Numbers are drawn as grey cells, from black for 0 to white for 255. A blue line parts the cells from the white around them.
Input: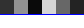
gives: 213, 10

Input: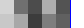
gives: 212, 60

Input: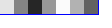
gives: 251, 38

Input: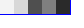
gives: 243, 42

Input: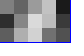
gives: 218, 26

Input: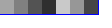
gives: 201, 47
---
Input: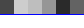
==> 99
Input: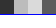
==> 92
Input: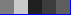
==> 94
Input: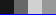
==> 152
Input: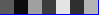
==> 180
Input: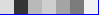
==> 242
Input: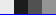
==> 148
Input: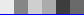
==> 106
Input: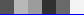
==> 244
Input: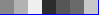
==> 200
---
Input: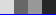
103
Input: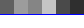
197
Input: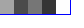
118
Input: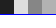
222
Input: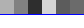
213
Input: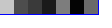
125
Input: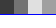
115
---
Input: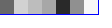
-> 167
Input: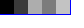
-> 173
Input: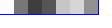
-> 85
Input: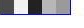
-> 34
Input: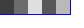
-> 223
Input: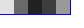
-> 33
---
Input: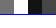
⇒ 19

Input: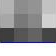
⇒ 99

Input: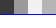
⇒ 241

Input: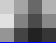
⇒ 34

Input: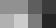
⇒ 124

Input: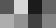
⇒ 65

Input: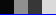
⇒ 55

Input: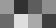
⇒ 170

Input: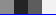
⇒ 93
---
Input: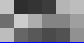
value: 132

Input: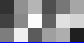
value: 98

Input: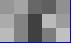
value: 64

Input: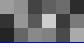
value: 205

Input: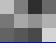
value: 168

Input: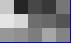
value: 110
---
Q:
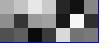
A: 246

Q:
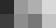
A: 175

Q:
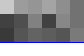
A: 135

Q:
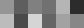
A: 181

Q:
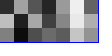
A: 233

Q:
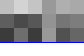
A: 117

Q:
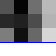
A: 76

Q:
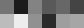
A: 103
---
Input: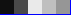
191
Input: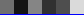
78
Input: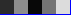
116
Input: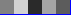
165
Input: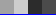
44
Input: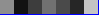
38
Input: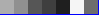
245
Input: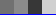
55
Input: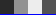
237
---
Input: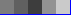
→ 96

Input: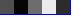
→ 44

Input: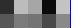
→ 45

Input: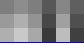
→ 64

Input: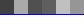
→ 80

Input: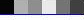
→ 64
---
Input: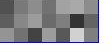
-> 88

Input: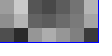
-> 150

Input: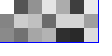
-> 47

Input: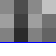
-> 43

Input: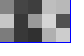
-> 48

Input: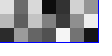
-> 245

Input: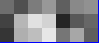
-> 118

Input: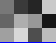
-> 216
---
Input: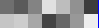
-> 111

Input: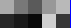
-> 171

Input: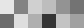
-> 230

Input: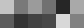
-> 196

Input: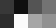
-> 56

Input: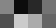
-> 134

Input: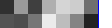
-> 48

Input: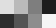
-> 223

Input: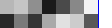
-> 183
